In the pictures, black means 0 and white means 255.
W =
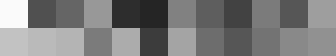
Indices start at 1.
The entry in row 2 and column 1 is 194
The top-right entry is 158
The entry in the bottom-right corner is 145
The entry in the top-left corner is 250
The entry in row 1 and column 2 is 80
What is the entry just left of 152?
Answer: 101

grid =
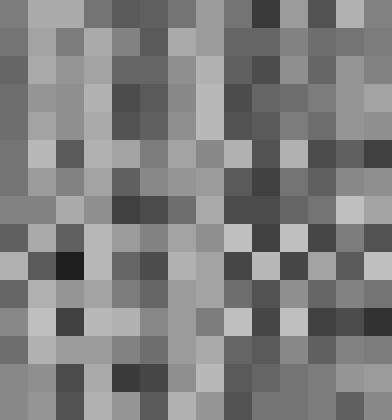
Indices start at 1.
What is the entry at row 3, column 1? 102
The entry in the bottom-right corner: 136
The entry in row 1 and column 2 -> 170
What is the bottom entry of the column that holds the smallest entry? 82
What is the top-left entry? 124
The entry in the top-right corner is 130
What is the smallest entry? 31
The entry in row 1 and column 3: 170
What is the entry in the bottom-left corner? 136
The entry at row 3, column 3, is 149
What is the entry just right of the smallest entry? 184
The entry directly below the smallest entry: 149
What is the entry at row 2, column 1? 116

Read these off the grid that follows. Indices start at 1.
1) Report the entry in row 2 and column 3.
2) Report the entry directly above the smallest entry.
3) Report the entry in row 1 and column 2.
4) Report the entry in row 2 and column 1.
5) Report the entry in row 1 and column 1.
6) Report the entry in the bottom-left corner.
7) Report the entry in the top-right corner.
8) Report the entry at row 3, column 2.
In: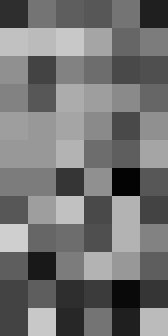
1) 200
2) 94
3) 116
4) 193
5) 46
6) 67
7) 31
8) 67

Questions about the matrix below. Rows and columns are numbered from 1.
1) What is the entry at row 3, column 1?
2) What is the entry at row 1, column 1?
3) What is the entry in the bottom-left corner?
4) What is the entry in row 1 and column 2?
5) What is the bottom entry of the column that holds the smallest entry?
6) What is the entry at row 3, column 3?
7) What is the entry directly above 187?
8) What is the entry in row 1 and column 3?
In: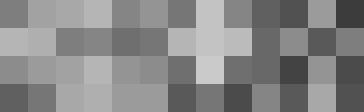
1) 140
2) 126
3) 96
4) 162
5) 81
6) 162
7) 133
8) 168

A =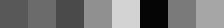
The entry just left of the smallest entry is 211
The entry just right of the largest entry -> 5
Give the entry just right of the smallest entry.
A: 122

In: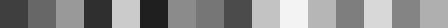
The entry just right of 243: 182
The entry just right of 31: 139
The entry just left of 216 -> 126

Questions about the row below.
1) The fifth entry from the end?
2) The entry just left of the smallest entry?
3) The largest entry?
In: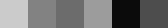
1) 130
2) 156
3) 203

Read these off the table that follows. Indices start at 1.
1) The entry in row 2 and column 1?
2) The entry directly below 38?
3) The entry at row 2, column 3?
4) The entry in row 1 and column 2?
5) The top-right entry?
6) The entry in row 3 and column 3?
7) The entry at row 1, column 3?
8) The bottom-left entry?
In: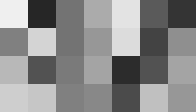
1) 128
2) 212
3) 115
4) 38
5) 52
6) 122
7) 115
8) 206
